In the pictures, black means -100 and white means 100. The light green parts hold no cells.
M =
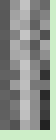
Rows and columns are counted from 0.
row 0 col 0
-29
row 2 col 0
-31
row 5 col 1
31
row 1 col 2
43
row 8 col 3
-6
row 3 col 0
-27
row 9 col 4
-68
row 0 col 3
-1
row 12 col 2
33
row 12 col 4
-73
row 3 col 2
54
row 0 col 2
52
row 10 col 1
-5
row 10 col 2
53
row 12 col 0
-21
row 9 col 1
-28
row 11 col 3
13
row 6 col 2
54
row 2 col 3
-24
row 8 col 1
22

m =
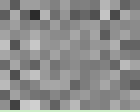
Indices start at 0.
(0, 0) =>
18
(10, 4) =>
14
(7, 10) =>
18
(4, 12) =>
-23
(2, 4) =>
-6
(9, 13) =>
31
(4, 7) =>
11
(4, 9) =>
18
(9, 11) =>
3
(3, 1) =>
8
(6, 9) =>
-5
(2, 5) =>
23
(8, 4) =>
29
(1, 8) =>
-19
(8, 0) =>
46
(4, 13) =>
-22
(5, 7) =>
12
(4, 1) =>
-35
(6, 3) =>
-23
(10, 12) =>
7
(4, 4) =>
18
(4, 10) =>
16
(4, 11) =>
37
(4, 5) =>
15
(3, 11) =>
13
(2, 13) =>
9
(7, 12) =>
-12
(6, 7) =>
10
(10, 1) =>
-49
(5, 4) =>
2
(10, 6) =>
20
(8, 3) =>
4
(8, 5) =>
30
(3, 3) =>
34
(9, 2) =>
4
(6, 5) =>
-10
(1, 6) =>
17

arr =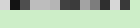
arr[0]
67
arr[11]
69
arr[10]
-63

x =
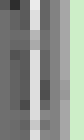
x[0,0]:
-30
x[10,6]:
30
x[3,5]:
2
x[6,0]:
-13
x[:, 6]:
[30, 30, 30, 30, 30, 30, 30, 30, 22, 19, 30, 30, 30, 30]
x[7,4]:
-21
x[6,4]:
-21
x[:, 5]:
[2, 2, 2, 2, 2, 2, 2, 2, 2, 2, 2, 2, 2, 2]
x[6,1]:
-24
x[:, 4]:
[-21, -21, -21, -13, -11, -21, -21, -21, -36, -38, -21, 5, -10, 5]
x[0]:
[-30, -65, -29, 84, -21, 2, 30]
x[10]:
[-13, -22, -41, 74, -21, 2, 30]
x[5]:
[-13, -35, -29, 74, -21, 2, 30]
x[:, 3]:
[84, 74, 74, 43, 33, 74, 74, 74, 74, 74, 74, 72, 57, 74]
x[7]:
[-13, -22, -30, 74, -21, 2, 30]
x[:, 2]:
[-29, -29, -30, -15, -19, -29, -29, -30, -29, -29, -41, -16, -22, -18]
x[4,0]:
-13
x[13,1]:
-15
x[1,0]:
-13
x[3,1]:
-16

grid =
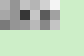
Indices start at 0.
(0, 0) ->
41
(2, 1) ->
17
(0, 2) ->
52
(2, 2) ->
20
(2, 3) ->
45
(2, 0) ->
-4

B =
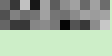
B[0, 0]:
-13
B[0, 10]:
-15
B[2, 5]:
-6
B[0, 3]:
-82
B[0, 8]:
-18
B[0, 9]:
26
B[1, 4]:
26
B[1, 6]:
-11
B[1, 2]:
-14

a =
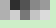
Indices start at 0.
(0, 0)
38
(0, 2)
-35
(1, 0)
38

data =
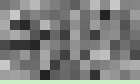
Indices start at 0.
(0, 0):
-10
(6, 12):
30
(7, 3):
-7
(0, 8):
6
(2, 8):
-17
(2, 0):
34
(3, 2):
14
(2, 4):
42
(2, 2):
-68
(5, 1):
-4
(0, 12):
3
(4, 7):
13
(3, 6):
-52
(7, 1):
26
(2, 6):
-28
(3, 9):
-52
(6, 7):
-24
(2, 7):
11
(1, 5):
-17
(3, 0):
19
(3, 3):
-34
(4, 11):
-35
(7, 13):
12
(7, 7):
-28
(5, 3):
-19
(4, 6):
-18
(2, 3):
-24
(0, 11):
57
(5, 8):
-40
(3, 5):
-19
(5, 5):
-15

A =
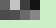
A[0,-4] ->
-23
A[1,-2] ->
-17
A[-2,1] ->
53
